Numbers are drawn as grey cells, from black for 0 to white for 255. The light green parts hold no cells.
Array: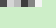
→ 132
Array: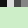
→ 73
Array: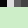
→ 96
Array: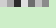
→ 192
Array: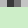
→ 116
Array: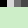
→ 113
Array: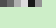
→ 24
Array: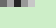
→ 152
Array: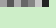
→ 200
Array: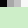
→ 195
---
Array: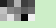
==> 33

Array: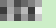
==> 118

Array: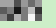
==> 164

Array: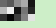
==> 104

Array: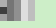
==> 174

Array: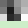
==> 107

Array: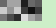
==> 105

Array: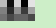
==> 187
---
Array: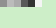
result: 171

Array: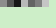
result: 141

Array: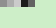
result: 143

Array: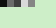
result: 107

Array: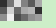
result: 209

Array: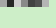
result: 166
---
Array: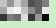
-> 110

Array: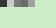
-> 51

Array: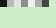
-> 227

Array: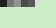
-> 118

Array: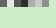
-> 86

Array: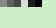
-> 97

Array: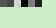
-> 71
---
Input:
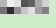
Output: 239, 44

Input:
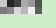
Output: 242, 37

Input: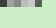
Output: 200, 62

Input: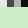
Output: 231, 13

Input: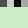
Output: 206, 9

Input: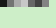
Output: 199, 22

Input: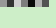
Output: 208, 9
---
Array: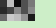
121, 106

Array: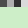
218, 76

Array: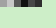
46, 162

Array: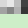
65, 162

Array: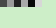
215, 71

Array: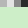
42, 182

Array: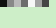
69, 15
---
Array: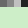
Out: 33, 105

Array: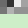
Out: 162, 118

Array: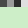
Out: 223, 72

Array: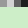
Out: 29, 153

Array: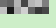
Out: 126, 193

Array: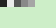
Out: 165, 34

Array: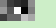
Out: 141, 61
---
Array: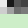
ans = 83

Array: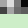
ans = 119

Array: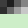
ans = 91

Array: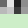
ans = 33

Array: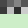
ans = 132

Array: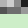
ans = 138

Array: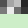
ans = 191
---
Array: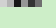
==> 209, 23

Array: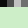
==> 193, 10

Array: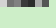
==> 211, 43

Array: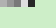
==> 222, 39

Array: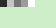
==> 255, 42

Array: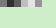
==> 228, 47

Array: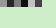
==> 193, 14

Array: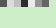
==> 235, 43

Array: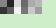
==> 243, 37

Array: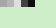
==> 222, 14
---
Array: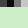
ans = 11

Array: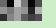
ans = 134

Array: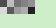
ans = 91

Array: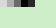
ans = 174

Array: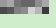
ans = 86

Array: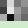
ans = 16

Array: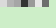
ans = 179
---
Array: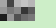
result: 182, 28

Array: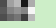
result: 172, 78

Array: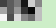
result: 135, 245

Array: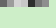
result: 142, 102

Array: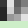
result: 124, 38

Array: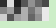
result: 73, 206

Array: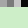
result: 9, 166

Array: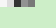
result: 120, 246

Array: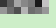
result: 194, 151
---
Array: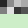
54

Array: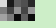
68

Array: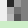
113

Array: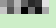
17

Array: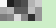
191

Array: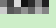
174
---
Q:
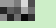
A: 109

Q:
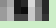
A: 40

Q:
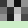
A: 101

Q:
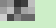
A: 175

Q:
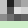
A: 211

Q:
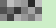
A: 95

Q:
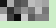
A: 119

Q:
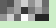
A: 120

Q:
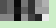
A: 160

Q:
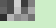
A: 167
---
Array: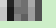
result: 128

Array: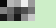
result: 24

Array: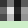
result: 23

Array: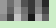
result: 196

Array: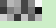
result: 55

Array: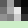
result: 203

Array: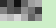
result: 213

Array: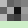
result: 60
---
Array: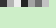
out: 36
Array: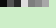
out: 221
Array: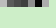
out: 62
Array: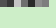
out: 110
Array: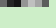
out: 148
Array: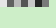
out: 84
